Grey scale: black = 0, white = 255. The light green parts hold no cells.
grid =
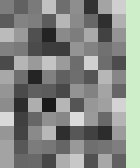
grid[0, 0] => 125
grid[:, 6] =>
[50, 103, 169, 130, 208, 85, 130, 151, 154, 65, 111, 81]
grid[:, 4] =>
[110, 182, 138, 60, 155, 96, 72, 182, 135, 46, 101, 174]
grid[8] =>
[217, 64, 102, 144, 135, 219, 154, 105, 180]
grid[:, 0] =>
[125, 91, 187, 129, 74, 168, 149, 140, 217, 150, 163, 163]
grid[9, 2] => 138
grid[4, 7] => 109
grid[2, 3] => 35
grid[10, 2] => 124
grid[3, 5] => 148
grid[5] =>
[168, 111, 36, 129, 96, 110, 85, 183, 134]
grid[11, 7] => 168
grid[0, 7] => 164
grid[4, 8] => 76
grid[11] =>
[163, 103, 105, 71, 174, 200, 81, 168, 96]
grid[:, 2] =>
[122, 126, 80, 75, 154, 36, 95, 174, 102, 138, 124, 105]
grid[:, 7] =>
[164, 47, 66, 113, 109, 183, 164, 160, 105, 44, 116, 168]
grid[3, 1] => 122
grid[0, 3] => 193
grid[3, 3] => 61

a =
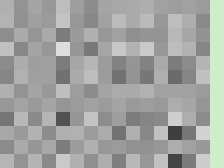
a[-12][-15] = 176
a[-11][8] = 187
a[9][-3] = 63
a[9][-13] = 178
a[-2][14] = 152
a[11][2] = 180
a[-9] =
[192, 135, 164, 151, 221, 150, 121, 166, 199, 178, 201, 151, 189, 178, 134]
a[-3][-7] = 114
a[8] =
[118, 184, 138, 181, 82, 150, 195, 141, 158, 124, 133, 137, 206, 173, 140]
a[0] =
[176, 147, 164, 152, 190, 158, 140, 164, 168, 170, 174, 161, 157, 161, 155]
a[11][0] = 181
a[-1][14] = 204
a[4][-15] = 139
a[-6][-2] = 161
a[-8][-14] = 172
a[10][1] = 170
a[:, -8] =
[164, 161, 151, 166, 156, 156, 164, 155, 141, 171, 151, 174]
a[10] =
[139, 170, 150, 168, 124, 156, 176, 151, 155, 145, 145, 151, 173, 161, 152]
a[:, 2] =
[164, 160, 149, 164, 158, 160, 164, 154, 138, 178, 150, 180]
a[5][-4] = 175
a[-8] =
[139, 172, 158, 160, 124, 166, 181, 156, 130, 149, 130, 169, 124, 140, 180]
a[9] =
[168, 154, 178, 140, 175, 177, 156, 171, 114, 176, 136, 193, 63, 119, 210]
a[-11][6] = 135
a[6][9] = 170
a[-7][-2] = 133
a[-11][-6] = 170
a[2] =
[142, 170, 149, 170, 124, 154, 176, 151, 161, 143, 148, 147, 184, 166, 146]
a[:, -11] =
[190, 196, 124, 221, 124, 113, 190, 149, 82, 175, 124, 201]
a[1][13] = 173

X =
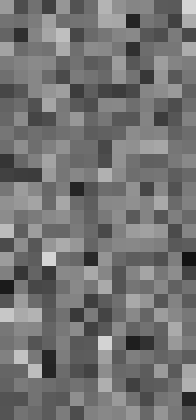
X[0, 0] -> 155
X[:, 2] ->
[113, 124, 132, 118, 138, 135, 135, 81, 69, 111, 110, 128, 60, 136, 164, 123, 157, 87, 93, 100, 71, 107, 179, 135, 84, 120, 189, 115, 115, 106]
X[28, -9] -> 143
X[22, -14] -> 199
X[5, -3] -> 150
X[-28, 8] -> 133
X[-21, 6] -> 93
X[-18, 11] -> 118
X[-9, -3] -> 86
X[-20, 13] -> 114
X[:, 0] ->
[155, 115, 100, 163, 123, 111, 70, 99, 103, 118, 110, 53, 65, 118, 145, 140, 188, 75, 156, 128, 27, 85, 199, 119, 114, 129, 101, 98, 83, 84]
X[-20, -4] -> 163
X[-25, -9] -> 123
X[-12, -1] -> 18
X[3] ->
[163, 107, 118, 114, 171, 111, 140, 137, 119, 48, 109, 119, 119, 172]
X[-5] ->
[129, 194, 120, 38, 125, 92, 93, 161, 91, 127, 116, 100, 109, 93]
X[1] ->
[115, 111, 124, 160, 111, 115, 117, 169, 167, 36, 118, 109, 65, 172]
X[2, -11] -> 166
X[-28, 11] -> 78
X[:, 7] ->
[180, 169, 118, 137, 99, 105, 68, 135, 119, 97, 72, 77, 177, 109, 136, 121, 73, 124, 149, 134, 170, 92, 68, 88, 211, 161, 141, 175, 128, 136]
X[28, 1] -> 82
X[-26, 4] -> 98
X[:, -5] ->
[133, 36, 137, 48, 87, 115, 73, 110, 87, 140, 144, 113, 110, 146, 144, 90, 156, 136, 93, 132, 117, 169, 137, 99, 30, 127, 108, 64, 113, 152]
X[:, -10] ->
[150, 111, 191, 171, 98, 74, 159, 121, 123, 112, 146, 119, 118, 125, 167, 143, 103, 171, 110, 137, 111, 131, 113, 120, 128, 125, 108, 103, 88, 124]
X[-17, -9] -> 36
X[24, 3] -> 98
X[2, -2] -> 123
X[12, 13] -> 105
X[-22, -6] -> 88
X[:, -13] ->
[77, 111, 47, 107, 131, 127, 86, 109, 140, 101, 142, 103, 61, 156, 152, 113, 94, 141, 102, 54, 121, 157, 170, 137, 126, 194, 102, 123, 82, 115]
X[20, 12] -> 97
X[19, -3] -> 119

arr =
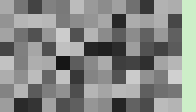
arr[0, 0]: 170
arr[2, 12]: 96
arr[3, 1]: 128
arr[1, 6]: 149
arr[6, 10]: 95
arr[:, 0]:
[170, 147, 163, 69, 194, 173, 131, 157]
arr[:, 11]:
[178, 175, 153, 66, 164, 124, 111, 187]
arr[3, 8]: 43
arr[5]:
[173, 143, 188, 102, 194, 55, 132, 143, 83, 203, 145, 124, 208]
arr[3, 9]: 158
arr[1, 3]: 183
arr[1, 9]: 172
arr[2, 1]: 114
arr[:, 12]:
[173, 71, 96, 91, 182, 208, 118, 180]
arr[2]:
[163, 114, 81, 151, 204, 81, 180, 139, 93, 140, 97, 153, 96]
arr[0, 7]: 140
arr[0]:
[170, 117, 67, 129, 121, 188, 154, 140, 160, 112, 54, 178, 173]
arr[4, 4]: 22
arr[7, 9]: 98
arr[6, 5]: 78
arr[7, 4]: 79
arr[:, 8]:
[160, 39, 93, 43, 62, 83, 184, 37]

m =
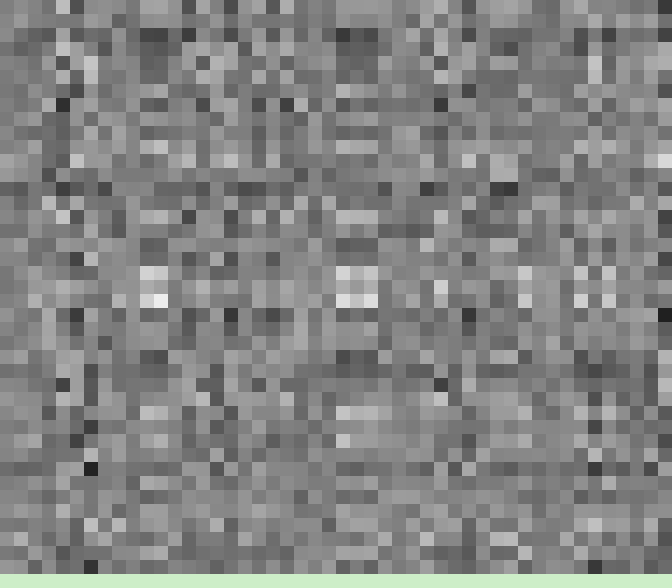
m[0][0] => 127
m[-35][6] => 144
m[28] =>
[150, 140, 139, 118, 180, 163, 86, 159, 147, 116, 135, 141, 143, 158, 184, 87, 150, 156, 153, 141, 178, 111, 136, 102, 120, 132, 146, 144, 127, 140, 165, 191, 100, 144, 146, 157, 162, 139, 105, 136, 152, 142, 79, 145, 98, 122, 91, 158]
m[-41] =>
[127, 140, 131, 114, 189, 80, 139, 143, 138, 120, 162, 164, 146, 81, 164, 128, 76, 146, 162, 87, 173, 115, 130, 120, 151, 152, 153, 149, 129, 139, 156, 175, 132, 85, 147, 158, 164, 151, 111, 106, 148, 168, 132, 134, 126, 113, 121, 57]
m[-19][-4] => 150
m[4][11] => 100
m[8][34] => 142
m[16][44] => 140
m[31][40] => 143
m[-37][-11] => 113
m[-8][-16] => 87
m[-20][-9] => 151
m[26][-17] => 148
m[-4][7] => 123
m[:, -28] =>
[173, 122, 150, 169, 100, 162, 131, 64, 113, 103, 117, 103, 126, 95, 106, 177, 138, 130, 133, 133, 166, 159, 105, 133, 156, 147, 143, 105, 178, 148, 128, 116, 120, 134, 140, 130, 139, 134, 136, 100, 113]
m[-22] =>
[119, 139, 158, 136, 127, 101, 104, 138, 139, 148, 210, 199, 147, 112, 133, 98, 104, 130, 129, 115, 133, 143, 128, 148, 211, 177, 196, 150, 129, 132, 150, 137, 133, 122, 125, 155, 152, 199, 153, 146, 135, 194, 111, 194, 123, 147, 112, 101]
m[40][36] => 159
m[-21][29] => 142
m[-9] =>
[132, 138, 121, 111, 115, 116, 180, 132, 156, 126, 129, 140, 131, 113, 107, 160, 95, 131, 106, 128, 120, 112, 144, 131, 134, 136, 127, 137, 135, 148, 144, 110, 145, 102, 161, 133, 135, 136, 138, 132, 141, 110, 181, 120, 147, 122, 165, 104]
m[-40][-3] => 141
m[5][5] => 100
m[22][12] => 136
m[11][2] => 133
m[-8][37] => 115
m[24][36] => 102
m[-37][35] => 157
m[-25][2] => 142
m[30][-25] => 131
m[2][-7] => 80
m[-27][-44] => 114
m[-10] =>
[135, 154, 165, 105, 114, 66, 118, 145, 155, 124, 159, 176, 139, 100, 123, 113, 106, 142, 130, 93, 116, 106, 131, 105, 193, 157, 156, 147, 144, 132, 148, 114, 115, 84, 131, 155, 151, 171, 124, 136, 143, 170, 132, 156, 142, 115, 128, 76]
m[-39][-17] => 165
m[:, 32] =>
[132, 151, 127, 133, 152, 159, 128, 145, 109, 131, 147, 141, 121, 123, 128, 137, 145, 124, 144, 133, 130, 111, 138, 127, 125, 125, 97, 106, 100, 139, 117, 115, 145, 87, 118, 133, 122, 159, 135, 104, 107]
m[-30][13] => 182
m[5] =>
[122, 131, 120, 127, 174, 100, 186, 122, 118, 135, 104, 102, 136, 122, 173, 163, 118, 114, 167, 115, 162, 108, 111, 128, 100, 116, 101, 135, 125, 115, 120, 180, 159, 122, 106, 107, 103, 119, 119, 115, 113, 111, 184, 110, 151, 123, 156, 114]
